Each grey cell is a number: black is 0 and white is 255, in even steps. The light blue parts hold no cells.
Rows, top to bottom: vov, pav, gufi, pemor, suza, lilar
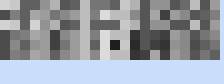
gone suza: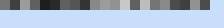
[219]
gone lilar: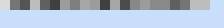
[53]
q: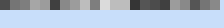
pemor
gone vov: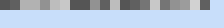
[106]
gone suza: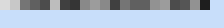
[42]

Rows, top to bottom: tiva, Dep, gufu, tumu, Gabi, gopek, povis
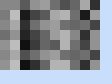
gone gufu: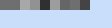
[135]
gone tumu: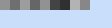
[36]
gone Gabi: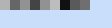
[59]
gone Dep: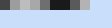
[123]

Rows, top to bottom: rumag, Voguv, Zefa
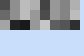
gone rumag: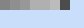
[67]
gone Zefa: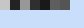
[164]

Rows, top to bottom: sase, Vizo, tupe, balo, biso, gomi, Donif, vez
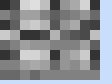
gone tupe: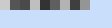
[169]
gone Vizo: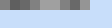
[117]
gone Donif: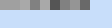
[139]
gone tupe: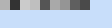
[63]

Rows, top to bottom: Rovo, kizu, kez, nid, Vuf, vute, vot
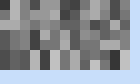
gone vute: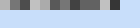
[107]
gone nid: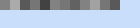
[142]
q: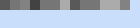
Vuf
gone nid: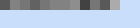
[162]

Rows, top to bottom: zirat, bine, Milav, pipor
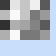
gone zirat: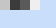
[228]
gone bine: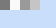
[187]

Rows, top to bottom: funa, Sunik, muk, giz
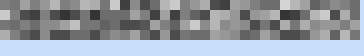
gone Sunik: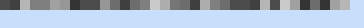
[98]
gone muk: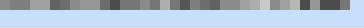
[192]
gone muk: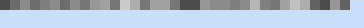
[86]

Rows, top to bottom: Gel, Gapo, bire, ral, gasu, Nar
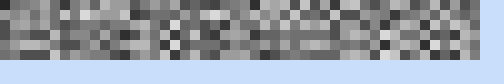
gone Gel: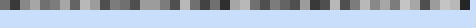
[88]
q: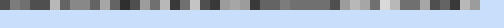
ral
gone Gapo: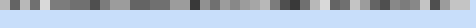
[175]
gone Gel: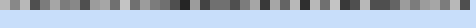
[88]
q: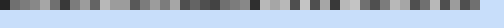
Gel
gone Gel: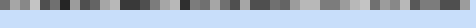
[67]
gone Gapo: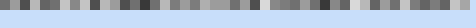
[145]

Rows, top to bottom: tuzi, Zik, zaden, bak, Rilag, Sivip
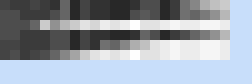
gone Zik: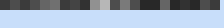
[89]
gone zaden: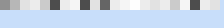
[214]

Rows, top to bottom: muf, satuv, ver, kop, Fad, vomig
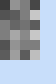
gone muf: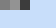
[71]
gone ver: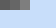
[114]
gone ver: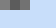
[102]
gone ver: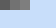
[102]
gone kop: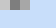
[137]

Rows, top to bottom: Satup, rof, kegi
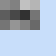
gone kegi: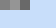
[117]
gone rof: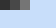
[93]
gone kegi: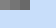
[149]
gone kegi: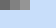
[117]
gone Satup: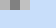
[140]
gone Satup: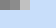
[181]

